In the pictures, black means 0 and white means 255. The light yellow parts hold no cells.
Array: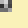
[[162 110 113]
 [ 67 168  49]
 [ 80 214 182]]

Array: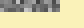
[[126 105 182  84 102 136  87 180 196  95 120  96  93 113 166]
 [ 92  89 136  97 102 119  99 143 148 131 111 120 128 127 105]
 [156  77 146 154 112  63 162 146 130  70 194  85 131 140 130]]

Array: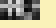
[[ 32  36 140 122  65  45  18  52  13  20]
 [ 36  54 123 100 145 182  22 170  20  39]
 [ 73  87  23   7 178 227  63 211  65  82]
 [171 170  46  66 145 177 185 167 191 188]
 [ 79  90  27  14 168 218  71 205  72  86]]

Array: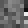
[[110  92  60  80 102  96  76]
 [180  95 150  84  95 115 118]
 [ 85  91 121 121  98 139  91]
 [235 100 124  82  90  74 117]
 [ 14  96 112 133 122  58 102]
 [ 46 136 110 114 133 118  89]
 [ 53 100 123 128 138 100  88]]

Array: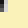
[[216  90]
 [214  58]
 [203  20]]

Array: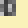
[[117  85  58 193]
 [ 93 171  67 122]
 [ 85 193  69 106]
 [114 102  59 176]]
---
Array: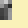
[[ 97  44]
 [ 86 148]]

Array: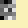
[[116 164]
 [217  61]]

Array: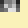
[[201 144]
 [120 225]]

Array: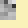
[[144 150]
 [171 158]]

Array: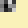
[[  9 151]
 [ 39  70]]

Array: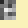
[[131  68]
 [237 201]]

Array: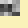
[[97 46]
 [86 63]]

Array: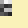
[[ 47  62]
 [191 185]]
